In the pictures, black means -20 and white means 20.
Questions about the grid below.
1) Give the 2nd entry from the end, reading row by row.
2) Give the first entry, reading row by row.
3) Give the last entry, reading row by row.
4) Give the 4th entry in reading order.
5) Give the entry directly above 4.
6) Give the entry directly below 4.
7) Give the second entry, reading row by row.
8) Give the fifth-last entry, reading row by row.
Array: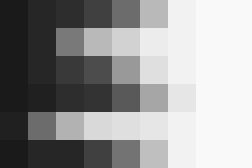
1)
19
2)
-16
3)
19
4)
-10
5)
13
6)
-6
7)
-14
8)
-2

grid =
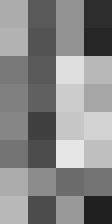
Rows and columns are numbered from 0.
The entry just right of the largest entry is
10
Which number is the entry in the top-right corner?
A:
-13
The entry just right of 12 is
6
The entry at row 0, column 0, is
7
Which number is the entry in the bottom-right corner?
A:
-15
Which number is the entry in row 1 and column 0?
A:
8
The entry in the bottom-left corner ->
9
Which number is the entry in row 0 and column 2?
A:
3
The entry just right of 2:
-3
